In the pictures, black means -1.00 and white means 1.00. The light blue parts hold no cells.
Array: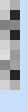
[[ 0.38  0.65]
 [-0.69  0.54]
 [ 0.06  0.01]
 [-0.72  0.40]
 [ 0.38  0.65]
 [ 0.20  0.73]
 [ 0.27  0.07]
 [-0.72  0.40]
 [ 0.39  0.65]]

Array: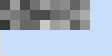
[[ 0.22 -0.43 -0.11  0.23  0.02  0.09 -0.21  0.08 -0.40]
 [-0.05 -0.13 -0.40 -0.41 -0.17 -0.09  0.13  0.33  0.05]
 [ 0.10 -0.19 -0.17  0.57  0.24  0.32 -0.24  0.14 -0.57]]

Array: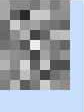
[[ 0.06  0.07 -0.07  0.23 -0.03  0.16  0.31]
 [-0.27 -0.68  0.59  0.56  0.12  0.12  0.31]
 [ 0.60  0.20  0.28 -0.01 -0.09 -0.21 -0.16]
 [ 0.11  0.39 -0.47 -0.19  0.44  0.49 -0.19]
 [-0.03 -0.31  0.84  0.16 -0.05 -0.20 -0.10]
 [ 0.11  0.07 -0.47  0.26 -0.02  0.16  0.24]
 [ 0.09  0.66 -0.24  0.56 -0.37 -0.37  0.40]
 [-0.07  0.49  0.05 -0.46 -0.12  0.03  0.08]
 [ 0.42 -0.28 -0.04  0.60  0.18  0.09 -0.02]]

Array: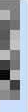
[[ 0.03  0.00]
 [-0.01  0.43]
 [-0.11 -0.24]
 [ 0.45 -0.32]
 [ 0.52 -0.24]
 [-0.03  0.47]
 [-0.10 -0.52]
 [ 0.44 -0.92]
 [-0.52  0.22]
 [-0.04  0.09]]

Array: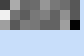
[[ 0.34 -0.18 -0.15  0.18 -0.06 -0.14 -0.32 -0.50]
 [-0.10 -0.27 -0.06  0.00 -0.22  0.13 -0.31  0.88]
 [-0.30 -0.03 -0.07 -0.22 -0.22  0.25 -0.98  0.25]]

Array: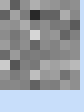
[[-0.26  0.13  0.37  0.21  0.16  0.07  0.12  0.36]
 [ 0.27 -0.03 -0.69 -0.22 -0.22  0.35  0.07 -0.23]
 [ 0.13  0.34  0.00  0.11 -0.05 -0.03 -0.29  0.17]
 [-0.07  0.09  0.68  0.11  0.18 -0.21  0.00  0.10]
 [-0.02  0.11 -0.20  0.09  0.03  0.18  0.11  0.22]
 [ 0.21 -0.07 -0.02 -0.05  0.03  0.05  0.11 -0.16]
 [-0.33  0.00 -0.06  0.34  0.26  0.34  0.45  0.59]
 [-0.03  0.05  0.49  0.19  0.24 -0.10  0.11  0.15]
 [ 0.07  0.02 -0.23  0.02 -0.01  0.22  0.12  0.06]]

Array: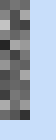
[[-0.08 -0.16 -0.23]
 [-0.37  0.32  0.04]
 [-0.39 -0.48  0.53]
 [-0.20 -0.04  0.02]
 [ 0.31  0.21 -0.71]
 [-0.48 -0.07 -0.14]
 [-0.18 -0.24  0.17]
 [-0.23  0.31 -0.43]
 [-0.19 -0.25 -0.27]
 [-0.07 -0.18 -0.51]
 [-0.13  0.21  0.34]
 [-0.33 -0.61 -0.16]]

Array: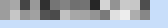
[[ 0.32 -0.46  0.20 -0.62 -0.08  0.03 -0.12 -0.10 -0.70  0.66  0.15  0.58
   0.56 -0.39  0.23]
 [ 0.55  0.17  0.26 -0.35 -0.41  0.51  0.31  0.29  0.16 -0.04  0.76  0.86
   0.36  0.06  0.23]]
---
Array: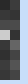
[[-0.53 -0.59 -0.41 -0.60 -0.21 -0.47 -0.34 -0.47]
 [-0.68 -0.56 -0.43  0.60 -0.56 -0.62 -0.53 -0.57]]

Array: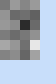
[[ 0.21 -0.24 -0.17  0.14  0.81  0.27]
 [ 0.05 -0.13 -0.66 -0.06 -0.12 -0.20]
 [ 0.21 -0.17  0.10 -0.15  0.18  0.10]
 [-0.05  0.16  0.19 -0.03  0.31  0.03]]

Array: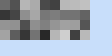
[[ 0.51 -0.22 -0.33  0.45]
 [ 0.47 -0.10  0.24 -0.50]
 [ 0.44 -0.09  0.26  0.62]
 [-0.49 -0.02  0.17  0.43]
 [-0.42 -0.07  0.00 -0.69]
 [ 0.34  0.31  0.12 -0.10]
 [ 0.43  0.12 -0.38 -0.58]
 [-0.36 -0.46  0.14 -0.27]
 [-0.16 -0.58  0.16  0.28]]

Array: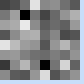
[[-0.31  0.38  0.20 -0.34  0.06  0.15 -0.23  0.15]
 [-0.12  0.16 -0.25 -0.42  0.43 -0.12  0.66 -0.08]
 [ 0.12 -0.18 -0.16  0.05  0.18 -0.02 -0.09 -0.35]
 [ 0.07 -0.47 -0.28 -0.18 -0.33 -0.16 -0.98  0.72]
 [ 0.77 -0.09  0.10  0.38  0.16 -0.12 -0.03  0.18]
 [-0.12 -1.00  0.83  0.35  0.23  0.00  0.43 -0.33]
 [-0.39  0.25  0.34  0.10  0.47  0.20  0.08 -0.29]
 [-0.48 -0.07  0.26 -0.33  0.78  0.17 -0.57  0.08]]

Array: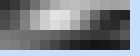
[[ 0.31 -0.73 -0.44 -0.31 -0.67]
 [ 0.26 -0.69 -0.66 -0.46 -0.77]
 [ 0.29 -0.51 -0.64 -0.55 -0.82]
 [ 0.35 -0.18 -0.43 -0.56 -0.85]
 [ 0.44  0.19 -0.05 -0.50 -0.80]
 [ 0.49  0.54  0.34 -0.42 -0.73]
 [ 0.47  0.75  0.63 -0.32 -0.61]
 [ 0.35  0.78  0.72 -0.22 -0.47]
 [ 0.13  0.61  0.61 -0.16 -0.33]
 [-0.13  0.32  0.35 -0.13 -0.20]
 [-0.38 -0.03  0.01 -0.12 -0.09]
 [-0.56 -0.32 -0.26 -0.09 -0.03]
 [-0.65 -0.45 -0.39 -0.07  0.00]]

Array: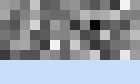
[[ 0.24 -0.01  0.21  0.47  0.13  0.22]
 [ 0.90  0.02 -0.37  0.13 -0.08  0.80]
 [-0.55  0.53 -0.20 -0.26 -0.11 -0.22]
 [-0.04  0.35 -0.35  0.54 -0.34 -0.46]
 [-0.33  0.28 -0.95 -0.33 -0.57  0.58]
 [-0.14  0.44  0.04 -0.42 -0.06  0.26]
 [ 0.16  0.08 -0.60  0.18  0.59  0.14]
 [ 0.09 -0.16  0.02  0.03 -0.22 -0.22]
 [-0.23 -0.17  0.23  0.04  0.90  0.05]
 [-0.29 -0.11 -0.33 -0.28 -0.53  0.17]
 [ 0.54  0.26  0.65 -0.35 -0.09 -0.36]
 [-0.09  0.02  0.17  0.29  0.30 -0.34]
 [ 0.16 -0.21 -0.34 -0.18  0.26 -0.16]
 [ 0.23  0.31 -0.19 -0.08 -0.24 -0.54]]

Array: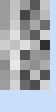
[[ 0.55  0.46 -0.16  0.65 -0.63  0.13  0.35 -0.36  0.65]
 [-0.31  0.02  0.32 -0.29  0.45  0.18  0.12  0.50 -0.39]
 [ 0.22 -0.46 -0.06  0.13  0.73 -0.33  0.24 -0.41 -0.18]
 [ 0.51  0.54  0.61  0.74  0.52  0.73  0.81  0.50  0.66]
 [ 0.22  0.22  0.22  0.43  0.61  0.35  0.08  0.21  0.24]]

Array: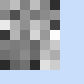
[[-0.64  0.17 -0.49  0.98  0.58  0.36  0.61]
 [ 0.05  0.09  0.32  0.20  0.33  0.50  0.76]
 [ 0.49 -0.07  0.53  0.67 -0.20 -0.16 -0.66]
 [ 0.01  0.16  0.13 -0.04  0.02  0.09 -0.11]
 [ 0.49 -0.38  0.38  0.42 -0.03 -0.05 -0.22]
 [ 0.28  0.02  0.83 -0.58  0.01 -0.13 -0.67]]

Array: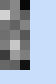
[[-0.94 -0.26  0.03 -0.32 -0.13 -0.01 -0.87]
 [ 0.07  0.06 -0.22  0.01  0.56  0.22 -0.24]
 [-0.14  0.65 -0.09 -0.13 -0.02 -0.54 -0.19]]
